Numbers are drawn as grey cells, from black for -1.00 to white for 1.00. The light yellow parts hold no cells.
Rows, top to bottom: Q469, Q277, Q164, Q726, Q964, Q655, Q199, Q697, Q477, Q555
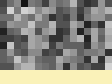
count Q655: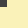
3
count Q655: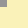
2
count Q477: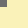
3
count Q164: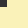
2
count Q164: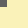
0

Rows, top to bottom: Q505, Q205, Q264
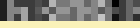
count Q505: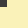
5
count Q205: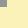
5

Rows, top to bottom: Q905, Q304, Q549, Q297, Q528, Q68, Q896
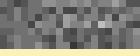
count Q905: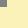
6
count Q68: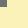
7
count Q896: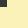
1
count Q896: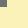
6

